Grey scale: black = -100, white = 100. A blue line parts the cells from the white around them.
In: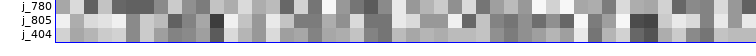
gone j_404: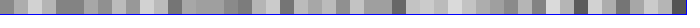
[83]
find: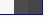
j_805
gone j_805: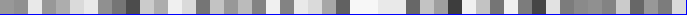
[-14]
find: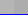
j_404
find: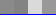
j_780
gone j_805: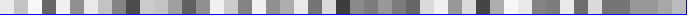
[77]

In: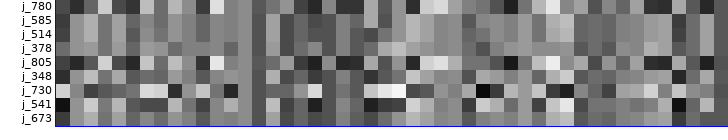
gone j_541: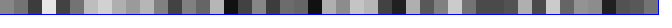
[-5]
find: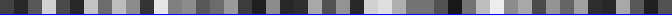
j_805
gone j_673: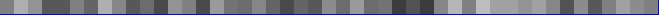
[-26]
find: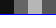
j_541
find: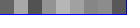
j_585

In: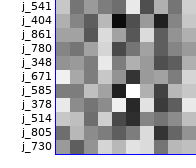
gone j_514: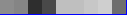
[-8]
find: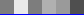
j_348
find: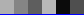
j_404
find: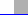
j_585
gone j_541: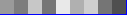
[-14]
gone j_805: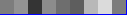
[-20]
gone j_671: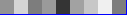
[32]

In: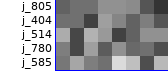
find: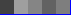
j_404
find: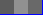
j_780
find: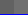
j_805
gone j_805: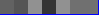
[9]
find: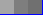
j_585
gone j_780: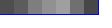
[-18]
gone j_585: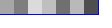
[-7]

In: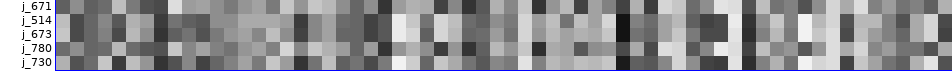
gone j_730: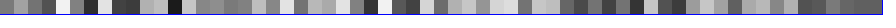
[61]
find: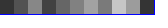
j_730
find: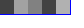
j_671

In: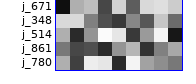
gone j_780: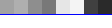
[86]
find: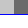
j_348
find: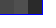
j_861
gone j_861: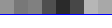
[-61]
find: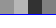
j_861
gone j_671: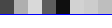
[75]
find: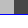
j_671

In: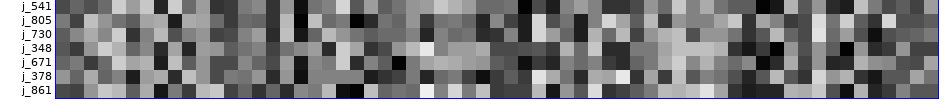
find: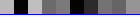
j_805
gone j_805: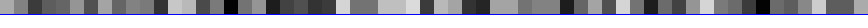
[-66]
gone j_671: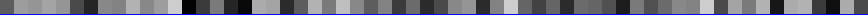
[12]
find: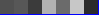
j_348
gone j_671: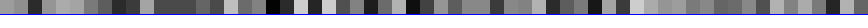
[-93]
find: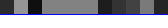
j_378

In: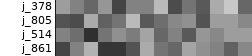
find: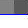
j_514
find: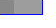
j_514
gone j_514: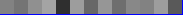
[-3]
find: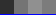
j_514

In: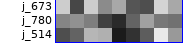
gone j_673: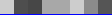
[66]
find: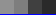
j_780
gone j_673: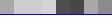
[-33]

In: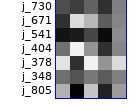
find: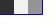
j_378
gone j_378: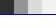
[78]
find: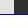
j_378
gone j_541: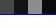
[-79]

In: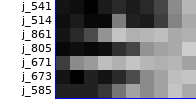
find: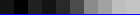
j_673
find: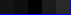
j_541
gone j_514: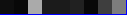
[3]

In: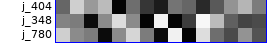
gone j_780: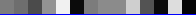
[68]
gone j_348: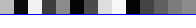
[3]
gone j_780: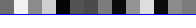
[68]
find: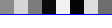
j_780
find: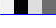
j_780
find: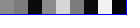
j_780

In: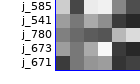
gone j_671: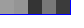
[-49]
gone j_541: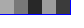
[11]

